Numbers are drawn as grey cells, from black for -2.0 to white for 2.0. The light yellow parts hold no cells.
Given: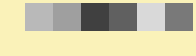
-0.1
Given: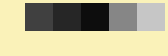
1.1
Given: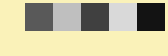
-1.7
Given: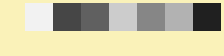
-1.5
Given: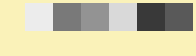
-0.6
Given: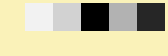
-1.4
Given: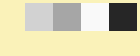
-1.4
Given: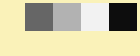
-1.8
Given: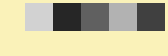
-1.0
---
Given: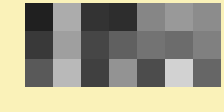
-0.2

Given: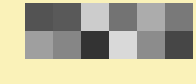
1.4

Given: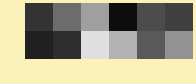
0.8

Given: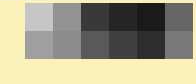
-1.0

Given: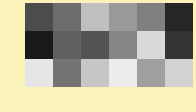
0.1

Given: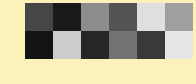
-0.2

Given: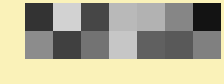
-0.5

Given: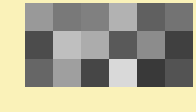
-0.6

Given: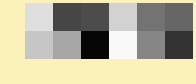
1.9
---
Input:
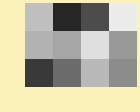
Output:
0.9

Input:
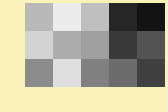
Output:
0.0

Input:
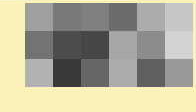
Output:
-0.4

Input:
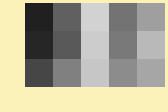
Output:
1.1

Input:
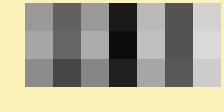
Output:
0.1

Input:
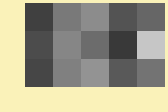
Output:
0.3
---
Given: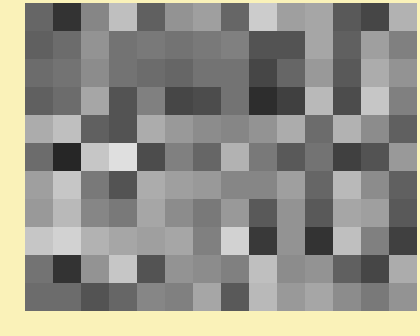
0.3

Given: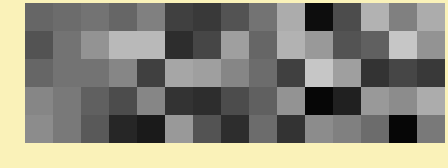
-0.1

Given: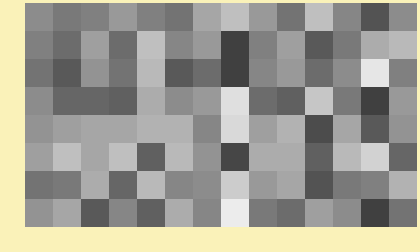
-0.2

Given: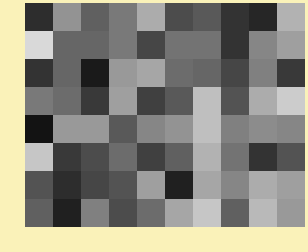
0.4

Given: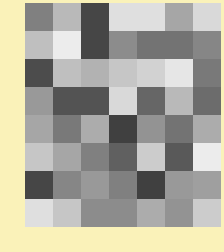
1.2

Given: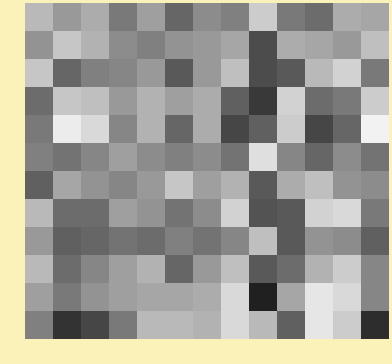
-1.3
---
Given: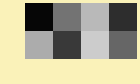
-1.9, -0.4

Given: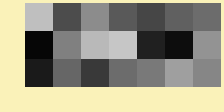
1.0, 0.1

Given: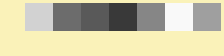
1.3, 0.5

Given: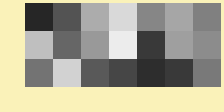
-1.4, -0.1

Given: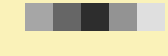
0.6, 1.5

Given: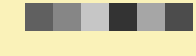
-0.5, -0.8

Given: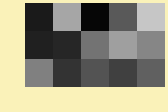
-1.6, -0.5

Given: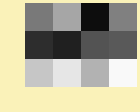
-0.1, 1.9
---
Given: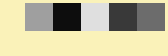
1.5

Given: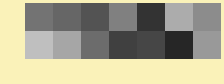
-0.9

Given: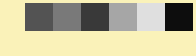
0.6

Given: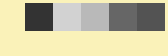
0.9

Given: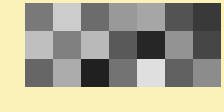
1.5

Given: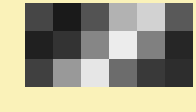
-0.3
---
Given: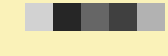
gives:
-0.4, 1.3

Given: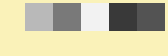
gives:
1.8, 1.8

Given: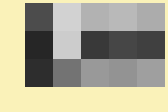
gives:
-1.1, 1.3

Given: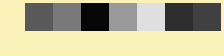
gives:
0.4, 1.5

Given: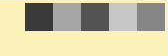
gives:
-0.7, 1.1

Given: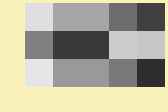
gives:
-1.1, 1.6
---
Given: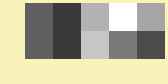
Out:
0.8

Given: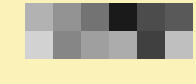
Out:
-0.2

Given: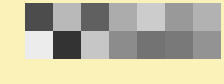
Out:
-0.5

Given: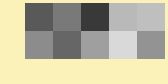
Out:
-1.1

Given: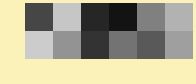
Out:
-1.4

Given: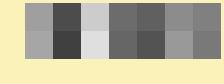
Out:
1.2

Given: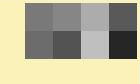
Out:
0.7
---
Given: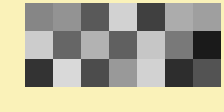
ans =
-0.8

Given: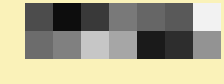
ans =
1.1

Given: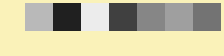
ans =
1.7

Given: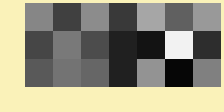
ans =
-0.4

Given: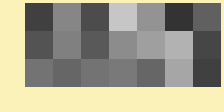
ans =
-0.2

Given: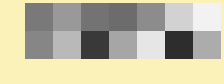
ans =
-1.1

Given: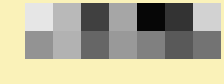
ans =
-0.4
